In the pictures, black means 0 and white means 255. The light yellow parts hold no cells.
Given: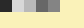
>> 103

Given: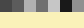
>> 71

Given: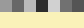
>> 84

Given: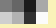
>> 48

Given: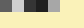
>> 53

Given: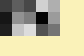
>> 22

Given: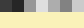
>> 59

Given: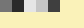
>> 63

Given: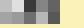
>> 88
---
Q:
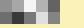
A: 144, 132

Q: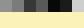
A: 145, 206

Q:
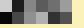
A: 206, 82

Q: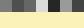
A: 124, 67

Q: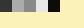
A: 52, 12

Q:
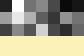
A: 33, 103

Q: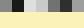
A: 135, 158
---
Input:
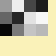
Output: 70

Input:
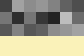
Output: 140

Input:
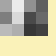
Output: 145

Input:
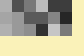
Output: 121

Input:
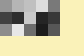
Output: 192

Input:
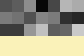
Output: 141
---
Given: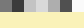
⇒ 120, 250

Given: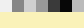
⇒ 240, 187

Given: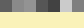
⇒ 95, 127

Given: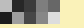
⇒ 189, 221

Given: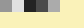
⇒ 150, 171

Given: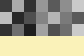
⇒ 61, 202

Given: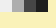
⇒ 239, 30

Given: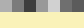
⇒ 175, 91

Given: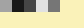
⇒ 163, 118

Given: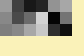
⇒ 156, 15
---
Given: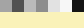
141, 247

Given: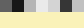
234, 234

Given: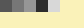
150, 216

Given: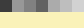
98, 210

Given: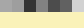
130, 210

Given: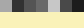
105, 199

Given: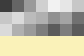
176, 242

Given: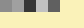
54, 193
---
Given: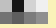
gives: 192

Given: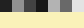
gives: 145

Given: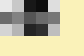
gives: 212

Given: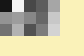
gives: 200

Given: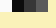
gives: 55

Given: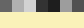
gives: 157

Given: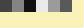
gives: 132

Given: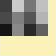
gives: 180

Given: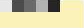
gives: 106
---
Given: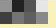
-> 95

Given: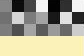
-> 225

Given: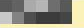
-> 60

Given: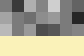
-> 123

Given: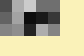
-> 25

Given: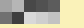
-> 206
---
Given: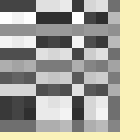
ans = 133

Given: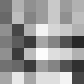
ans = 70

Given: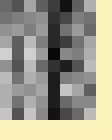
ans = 187

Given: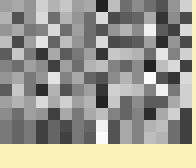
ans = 64

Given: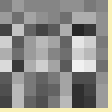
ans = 155
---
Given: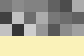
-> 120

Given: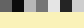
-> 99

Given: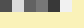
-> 79

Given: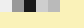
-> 239

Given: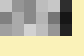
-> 199

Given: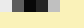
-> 235

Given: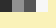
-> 45

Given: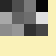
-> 38

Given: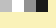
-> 191
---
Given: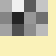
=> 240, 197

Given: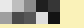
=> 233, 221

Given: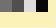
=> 220, 112

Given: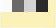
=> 251, 210

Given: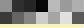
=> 225, 204

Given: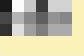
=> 252, 222

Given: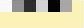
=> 248, 211
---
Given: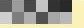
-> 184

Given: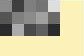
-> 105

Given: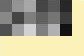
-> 59

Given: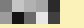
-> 64

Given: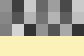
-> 191

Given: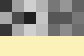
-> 119
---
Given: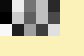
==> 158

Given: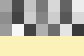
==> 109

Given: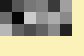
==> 98

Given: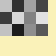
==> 28

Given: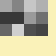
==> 207

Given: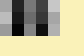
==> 132

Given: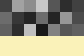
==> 129

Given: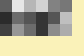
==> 53
